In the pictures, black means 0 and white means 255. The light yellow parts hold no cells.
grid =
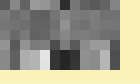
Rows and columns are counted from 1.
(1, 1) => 90
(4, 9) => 124
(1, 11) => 99
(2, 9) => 120
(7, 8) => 53
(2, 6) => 117
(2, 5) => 96
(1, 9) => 97
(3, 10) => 123
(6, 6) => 53
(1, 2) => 135
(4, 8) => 122
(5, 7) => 124
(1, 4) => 154
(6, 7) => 37
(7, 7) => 38
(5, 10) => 155
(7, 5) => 226
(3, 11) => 118
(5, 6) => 77
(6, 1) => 137

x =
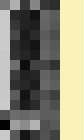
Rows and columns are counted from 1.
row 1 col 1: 119
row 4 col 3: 27
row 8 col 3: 33
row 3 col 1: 201
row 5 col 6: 87
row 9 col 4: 29
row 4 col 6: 77
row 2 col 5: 103
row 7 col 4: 66
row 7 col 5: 68
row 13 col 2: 158
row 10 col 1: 200
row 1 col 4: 134
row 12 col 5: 93
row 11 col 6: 78
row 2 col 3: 36
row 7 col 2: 110
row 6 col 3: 37
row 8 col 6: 86
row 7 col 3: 13
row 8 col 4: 37
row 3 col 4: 31
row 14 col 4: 54
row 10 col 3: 20
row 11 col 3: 27

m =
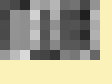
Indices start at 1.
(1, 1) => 84
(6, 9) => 170
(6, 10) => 102
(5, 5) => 91
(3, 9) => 67
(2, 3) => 142
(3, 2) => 147
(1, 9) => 72
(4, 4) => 197
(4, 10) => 177
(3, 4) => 174
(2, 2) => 148
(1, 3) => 42
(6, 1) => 153
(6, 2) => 187
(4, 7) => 82
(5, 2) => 145

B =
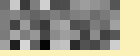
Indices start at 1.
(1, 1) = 109
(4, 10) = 140
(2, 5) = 112
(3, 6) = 152
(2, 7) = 112
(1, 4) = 126
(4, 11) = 65
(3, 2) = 65
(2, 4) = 100
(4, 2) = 167
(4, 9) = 64
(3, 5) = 55
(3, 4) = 88
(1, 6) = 75
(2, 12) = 140
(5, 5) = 5
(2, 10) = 109

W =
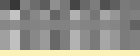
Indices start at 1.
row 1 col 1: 87
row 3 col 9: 132
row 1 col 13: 122
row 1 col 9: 105
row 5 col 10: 122
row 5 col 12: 151
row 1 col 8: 69
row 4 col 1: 160
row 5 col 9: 141
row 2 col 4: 135
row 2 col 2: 195
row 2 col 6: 101
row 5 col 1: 160
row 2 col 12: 150
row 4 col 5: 153
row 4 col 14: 128
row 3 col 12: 133
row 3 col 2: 141
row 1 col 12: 95
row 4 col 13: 124
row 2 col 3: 113

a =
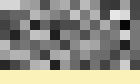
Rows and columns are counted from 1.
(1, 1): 213
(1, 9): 186
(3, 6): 55
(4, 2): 35
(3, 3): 164
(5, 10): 164
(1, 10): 142
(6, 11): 108
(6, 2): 179
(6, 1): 156
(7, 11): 67
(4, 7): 141
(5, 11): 114
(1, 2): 213
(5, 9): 174
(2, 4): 183
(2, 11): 67
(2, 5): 157
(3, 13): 6
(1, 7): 173
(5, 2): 104
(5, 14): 120
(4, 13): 212
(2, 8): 195
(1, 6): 155
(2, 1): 86
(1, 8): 107
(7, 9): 58
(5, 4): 98
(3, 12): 112

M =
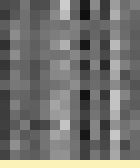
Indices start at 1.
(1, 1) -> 75
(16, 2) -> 114
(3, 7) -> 113
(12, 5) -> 122
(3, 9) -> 103
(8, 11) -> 78
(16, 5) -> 109
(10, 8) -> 111
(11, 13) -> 101
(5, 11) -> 59
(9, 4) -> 92
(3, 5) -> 112
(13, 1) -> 64
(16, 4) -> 93
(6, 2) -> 140
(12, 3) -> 88
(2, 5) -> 95
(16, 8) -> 112
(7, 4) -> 79
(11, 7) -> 146
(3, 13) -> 106
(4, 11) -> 80
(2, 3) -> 112
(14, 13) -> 119
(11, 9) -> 49
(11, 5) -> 121
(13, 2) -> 89
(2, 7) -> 186
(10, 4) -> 86
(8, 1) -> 67
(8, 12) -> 167
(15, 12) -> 160
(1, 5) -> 78
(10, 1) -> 56
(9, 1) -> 98
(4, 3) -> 115
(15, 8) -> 116
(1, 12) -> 157
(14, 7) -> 151

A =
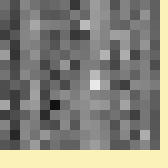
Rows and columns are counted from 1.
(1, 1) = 113
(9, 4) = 153
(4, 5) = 96
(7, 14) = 118
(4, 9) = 68
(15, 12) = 88
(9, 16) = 123
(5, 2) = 59
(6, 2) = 52
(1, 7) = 113
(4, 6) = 73
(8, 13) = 124
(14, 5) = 149
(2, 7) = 95
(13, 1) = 132
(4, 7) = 107
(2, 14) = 90
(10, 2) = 59
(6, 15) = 120
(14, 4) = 115
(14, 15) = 173
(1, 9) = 116
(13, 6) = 76
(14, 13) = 134
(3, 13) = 99
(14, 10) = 140
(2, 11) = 144
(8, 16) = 105
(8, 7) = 107
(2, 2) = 69
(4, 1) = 61
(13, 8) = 87
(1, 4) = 114
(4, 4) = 142
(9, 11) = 159
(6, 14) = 69
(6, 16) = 99
